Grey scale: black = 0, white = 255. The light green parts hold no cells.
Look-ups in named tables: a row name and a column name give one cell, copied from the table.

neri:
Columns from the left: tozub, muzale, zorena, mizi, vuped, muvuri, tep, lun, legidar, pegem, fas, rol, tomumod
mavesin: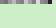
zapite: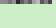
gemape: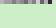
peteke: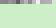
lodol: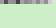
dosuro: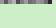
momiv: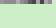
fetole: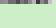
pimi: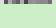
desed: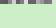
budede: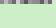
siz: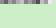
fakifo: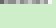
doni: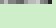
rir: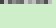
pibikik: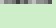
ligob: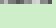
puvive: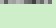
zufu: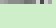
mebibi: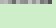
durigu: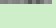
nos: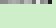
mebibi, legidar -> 150
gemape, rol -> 177
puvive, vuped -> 181
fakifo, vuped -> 196
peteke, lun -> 140
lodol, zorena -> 148
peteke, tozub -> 138
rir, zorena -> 98
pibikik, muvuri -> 131
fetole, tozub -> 140
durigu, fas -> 117
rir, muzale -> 192
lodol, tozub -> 155
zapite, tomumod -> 73
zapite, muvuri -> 93
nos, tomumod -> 32
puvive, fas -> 106
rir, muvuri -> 104
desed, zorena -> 140
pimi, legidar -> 147

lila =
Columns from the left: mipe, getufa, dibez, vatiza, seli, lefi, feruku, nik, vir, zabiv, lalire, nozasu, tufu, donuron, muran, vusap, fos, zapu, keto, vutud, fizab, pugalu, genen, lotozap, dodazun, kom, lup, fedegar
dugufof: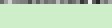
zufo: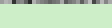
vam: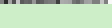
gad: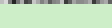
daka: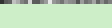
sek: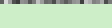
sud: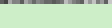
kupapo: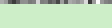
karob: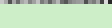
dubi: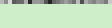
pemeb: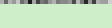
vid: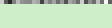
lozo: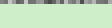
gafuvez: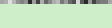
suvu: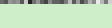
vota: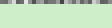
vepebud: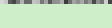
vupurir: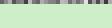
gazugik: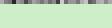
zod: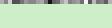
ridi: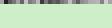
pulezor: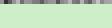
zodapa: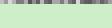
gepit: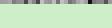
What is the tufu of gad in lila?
93
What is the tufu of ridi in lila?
77
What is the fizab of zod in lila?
112
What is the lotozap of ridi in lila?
177
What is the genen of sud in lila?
152
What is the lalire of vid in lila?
68
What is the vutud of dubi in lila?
186
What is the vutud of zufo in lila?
153
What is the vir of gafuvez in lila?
155
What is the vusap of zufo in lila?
167
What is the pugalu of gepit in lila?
160
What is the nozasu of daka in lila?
154
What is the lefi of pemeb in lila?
109
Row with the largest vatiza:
vota

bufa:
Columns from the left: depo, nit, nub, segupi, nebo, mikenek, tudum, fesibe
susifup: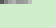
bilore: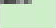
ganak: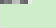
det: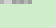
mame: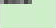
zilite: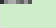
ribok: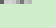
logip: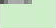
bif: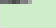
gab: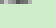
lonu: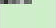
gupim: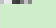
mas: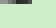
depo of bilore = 122
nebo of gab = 86
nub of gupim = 230
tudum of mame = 71
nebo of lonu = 130
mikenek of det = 156
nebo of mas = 40
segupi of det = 158
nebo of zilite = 122
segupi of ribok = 203
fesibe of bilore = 144
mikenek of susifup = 155
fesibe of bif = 169

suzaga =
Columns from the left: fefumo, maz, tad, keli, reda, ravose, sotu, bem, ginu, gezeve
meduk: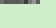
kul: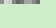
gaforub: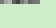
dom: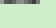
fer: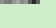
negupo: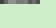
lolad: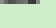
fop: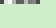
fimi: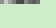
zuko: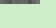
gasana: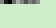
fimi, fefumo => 142
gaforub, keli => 93
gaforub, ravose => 118
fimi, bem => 104
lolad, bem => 61
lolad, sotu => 115
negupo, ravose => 122
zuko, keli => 105
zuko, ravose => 102
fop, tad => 250
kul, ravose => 116
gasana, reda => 171
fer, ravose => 138
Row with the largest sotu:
fop

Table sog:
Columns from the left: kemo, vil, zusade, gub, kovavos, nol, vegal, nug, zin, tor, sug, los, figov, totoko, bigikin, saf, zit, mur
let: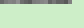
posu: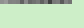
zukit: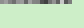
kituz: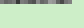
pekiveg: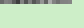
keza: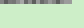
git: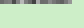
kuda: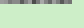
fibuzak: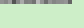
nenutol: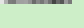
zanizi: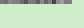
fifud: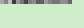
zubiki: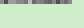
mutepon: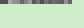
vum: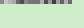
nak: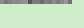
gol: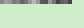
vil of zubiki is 82
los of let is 137
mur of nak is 114
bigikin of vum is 160
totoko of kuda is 156
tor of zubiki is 131
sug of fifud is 99
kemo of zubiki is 143
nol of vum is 79
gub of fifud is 61

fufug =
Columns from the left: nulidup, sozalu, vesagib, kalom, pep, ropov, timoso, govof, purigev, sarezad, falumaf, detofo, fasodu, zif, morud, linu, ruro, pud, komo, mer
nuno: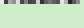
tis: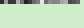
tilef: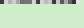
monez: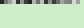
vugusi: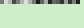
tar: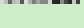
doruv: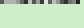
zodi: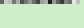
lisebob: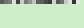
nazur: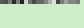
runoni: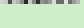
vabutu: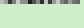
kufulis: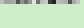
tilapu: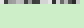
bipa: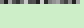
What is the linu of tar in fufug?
136
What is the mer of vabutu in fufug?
103
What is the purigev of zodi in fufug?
108
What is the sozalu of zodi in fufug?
201
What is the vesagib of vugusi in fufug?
180
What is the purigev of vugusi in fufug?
117
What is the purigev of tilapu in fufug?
61
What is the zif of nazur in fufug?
222
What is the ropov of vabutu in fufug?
143
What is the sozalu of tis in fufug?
156
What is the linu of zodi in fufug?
58
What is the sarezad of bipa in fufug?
37
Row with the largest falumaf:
tis

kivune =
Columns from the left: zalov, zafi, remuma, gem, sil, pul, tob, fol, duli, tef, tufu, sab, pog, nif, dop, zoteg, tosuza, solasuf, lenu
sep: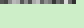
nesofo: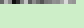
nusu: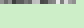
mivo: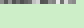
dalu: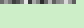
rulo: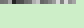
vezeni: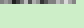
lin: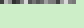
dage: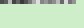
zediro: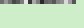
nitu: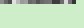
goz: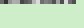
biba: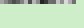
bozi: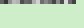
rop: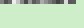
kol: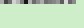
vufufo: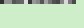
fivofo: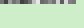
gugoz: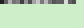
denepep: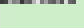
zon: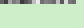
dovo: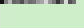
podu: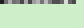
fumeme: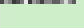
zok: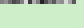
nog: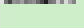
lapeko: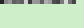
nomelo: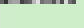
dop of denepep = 146
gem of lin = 48
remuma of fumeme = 135
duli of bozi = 174
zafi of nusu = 108
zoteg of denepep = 85
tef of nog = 106
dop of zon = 192
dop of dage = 187
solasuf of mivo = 148
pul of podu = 73
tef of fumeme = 119
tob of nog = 116
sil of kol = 182
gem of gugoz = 116
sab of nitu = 113
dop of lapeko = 69

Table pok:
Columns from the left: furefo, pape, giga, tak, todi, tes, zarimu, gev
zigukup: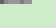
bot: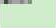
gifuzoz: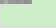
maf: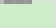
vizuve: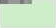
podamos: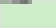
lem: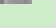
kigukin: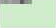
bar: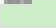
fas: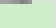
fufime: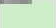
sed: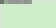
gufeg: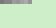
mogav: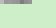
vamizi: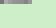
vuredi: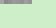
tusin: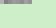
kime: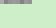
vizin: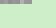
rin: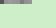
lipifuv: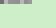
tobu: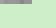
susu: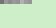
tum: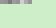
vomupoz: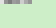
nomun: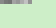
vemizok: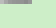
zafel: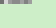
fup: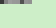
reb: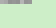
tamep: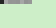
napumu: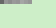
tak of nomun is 162
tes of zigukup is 123
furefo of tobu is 160
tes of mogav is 125
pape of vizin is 159
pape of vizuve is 126
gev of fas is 151
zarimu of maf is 155
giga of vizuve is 150
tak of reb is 150

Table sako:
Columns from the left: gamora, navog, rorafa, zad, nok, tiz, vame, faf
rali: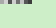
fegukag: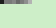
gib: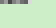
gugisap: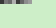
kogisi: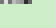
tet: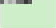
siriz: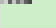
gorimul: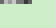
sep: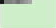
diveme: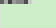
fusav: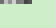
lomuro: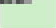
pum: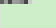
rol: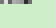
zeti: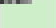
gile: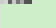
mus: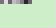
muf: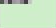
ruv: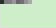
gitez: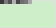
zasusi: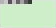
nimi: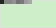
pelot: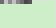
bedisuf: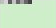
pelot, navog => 198
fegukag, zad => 133
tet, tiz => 111
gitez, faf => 170
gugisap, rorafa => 106
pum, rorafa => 70
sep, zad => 136
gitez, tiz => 109
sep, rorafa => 127
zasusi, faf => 56
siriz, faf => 72
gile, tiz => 168
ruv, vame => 148
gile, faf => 81
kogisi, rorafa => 114
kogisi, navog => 225
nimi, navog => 134
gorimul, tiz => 118
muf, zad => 153

